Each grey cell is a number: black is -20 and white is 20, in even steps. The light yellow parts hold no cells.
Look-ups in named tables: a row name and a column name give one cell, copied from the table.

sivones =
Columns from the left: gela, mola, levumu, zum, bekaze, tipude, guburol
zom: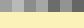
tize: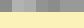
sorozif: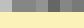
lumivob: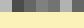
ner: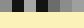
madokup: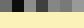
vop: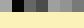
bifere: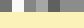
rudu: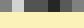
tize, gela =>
2
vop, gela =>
6
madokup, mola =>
-18
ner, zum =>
-17
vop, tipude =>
3
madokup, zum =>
-10
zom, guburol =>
-4
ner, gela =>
2
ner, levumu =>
6
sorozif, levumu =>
1
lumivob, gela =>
9
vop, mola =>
-19
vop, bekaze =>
5
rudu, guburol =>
0
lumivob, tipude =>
8
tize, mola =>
8
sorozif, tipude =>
1
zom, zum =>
6
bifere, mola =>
19

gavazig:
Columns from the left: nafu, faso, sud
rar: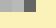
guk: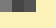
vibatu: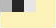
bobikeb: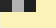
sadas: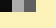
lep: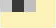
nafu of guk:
-1
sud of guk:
-7
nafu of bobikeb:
-14
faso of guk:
-9
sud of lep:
10
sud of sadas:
-5
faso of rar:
9
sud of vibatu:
16
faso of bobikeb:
8
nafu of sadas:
-18
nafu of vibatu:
9
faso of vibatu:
-14
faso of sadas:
7
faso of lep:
-11
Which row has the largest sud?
vibatu

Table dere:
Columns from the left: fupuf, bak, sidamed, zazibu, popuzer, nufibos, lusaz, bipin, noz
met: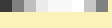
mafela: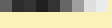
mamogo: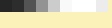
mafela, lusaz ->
5
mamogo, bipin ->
20
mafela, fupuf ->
-5
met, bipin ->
11
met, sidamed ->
10
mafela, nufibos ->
-4
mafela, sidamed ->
-12
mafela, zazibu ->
-15
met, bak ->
0

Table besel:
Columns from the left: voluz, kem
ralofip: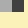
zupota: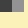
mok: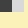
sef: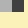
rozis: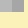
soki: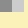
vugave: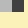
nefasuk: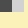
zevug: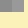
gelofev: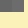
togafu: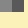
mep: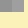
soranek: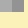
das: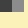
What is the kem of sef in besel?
-10
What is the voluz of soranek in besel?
7
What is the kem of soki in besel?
12
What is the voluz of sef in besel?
8
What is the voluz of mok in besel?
-10
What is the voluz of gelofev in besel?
-4
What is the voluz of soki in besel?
2
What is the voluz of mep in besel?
3
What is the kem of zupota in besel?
3
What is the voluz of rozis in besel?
9

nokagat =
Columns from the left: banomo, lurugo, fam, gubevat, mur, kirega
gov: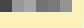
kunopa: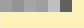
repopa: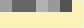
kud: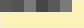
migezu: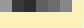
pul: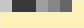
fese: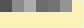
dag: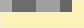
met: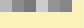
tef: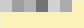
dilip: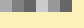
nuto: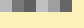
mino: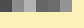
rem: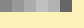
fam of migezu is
-13
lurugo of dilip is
0
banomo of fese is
-7
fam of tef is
8
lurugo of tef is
5
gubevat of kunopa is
5
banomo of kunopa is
5
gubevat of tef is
-2
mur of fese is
-2
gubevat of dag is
5
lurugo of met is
2
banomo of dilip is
7
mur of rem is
8

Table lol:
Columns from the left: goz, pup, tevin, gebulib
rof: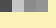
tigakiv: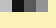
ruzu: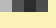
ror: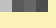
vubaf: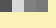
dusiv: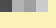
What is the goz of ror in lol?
10
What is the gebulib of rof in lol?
3
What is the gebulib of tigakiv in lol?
3
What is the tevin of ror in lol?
-4
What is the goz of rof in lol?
-8
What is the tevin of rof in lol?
2
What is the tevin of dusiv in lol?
5
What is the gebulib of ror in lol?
-8
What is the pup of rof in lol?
11
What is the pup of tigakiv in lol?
-17
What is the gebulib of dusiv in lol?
12
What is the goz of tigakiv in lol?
10
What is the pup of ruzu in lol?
-7
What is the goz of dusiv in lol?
-8

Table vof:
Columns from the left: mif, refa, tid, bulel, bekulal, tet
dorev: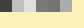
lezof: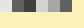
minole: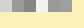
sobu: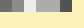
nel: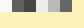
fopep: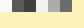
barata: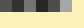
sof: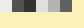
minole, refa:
4
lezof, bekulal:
6
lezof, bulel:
13
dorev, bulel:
-1
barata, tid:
-2
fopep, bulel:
18
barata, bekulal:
-8

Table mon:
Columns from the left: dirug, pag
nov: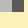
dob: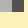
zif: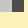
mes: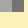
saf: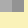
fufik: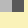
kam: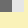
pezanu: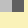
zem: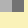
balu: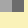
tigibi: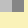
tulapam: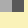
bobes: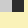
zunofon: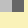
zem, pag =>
-2
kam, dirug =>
-3
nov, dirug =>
9
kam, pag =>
16
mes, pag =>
-2
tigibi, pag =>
1
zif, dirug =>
11
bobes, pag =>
-13
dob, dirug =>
8
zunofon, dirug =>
10
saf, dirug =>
7
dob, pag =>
-7
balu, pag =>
-3
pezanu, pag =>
-5
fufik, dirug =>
9
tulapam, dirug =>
7
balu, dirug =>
6
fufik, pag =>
-6
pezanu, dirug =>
10

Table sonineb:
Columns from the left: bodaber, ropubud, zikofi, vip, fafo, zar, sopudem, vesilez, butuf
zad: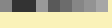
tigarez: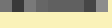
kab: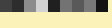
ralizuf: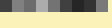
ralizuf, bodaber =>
-10
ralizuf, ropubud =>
0
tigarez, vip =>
-4
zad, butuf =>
6
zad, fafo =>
-6
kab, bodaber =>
-10
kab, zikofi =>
2
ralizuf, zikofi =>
-3
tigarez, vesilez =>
-9
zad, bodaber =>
1
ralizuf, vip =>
7
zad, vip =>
4
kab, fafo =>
-15
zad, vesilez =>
3
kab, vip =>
13
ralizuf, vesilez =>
-12
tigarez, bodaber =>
-2
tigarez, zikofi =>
-1

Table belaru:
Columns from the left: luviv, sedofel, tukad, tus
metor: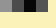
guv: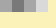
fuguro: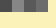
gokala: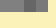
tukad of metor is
-19
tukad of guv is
6
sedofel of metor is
-8
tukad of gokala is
-4
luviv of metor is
3
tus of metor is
-7
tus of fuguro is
-3
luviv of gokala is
0
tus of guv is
14
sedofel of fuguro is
1
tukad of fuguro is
-6
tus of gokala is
-1
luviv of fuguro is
-8
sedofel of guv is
-1
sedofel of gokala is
0
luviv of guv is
6

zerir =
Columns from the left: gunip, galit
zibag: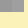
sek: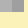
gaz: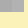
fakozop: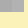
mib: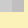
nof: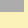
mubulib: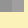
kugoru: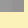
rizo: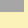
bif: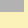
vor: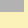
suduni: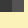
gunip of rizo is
6
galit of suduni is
-7
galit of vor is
8
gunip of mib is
12
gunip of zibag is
4
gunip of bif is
8
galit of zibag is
5
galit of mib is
10
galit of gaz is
8
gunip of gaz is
7
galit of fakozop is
8
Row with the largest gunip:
mib

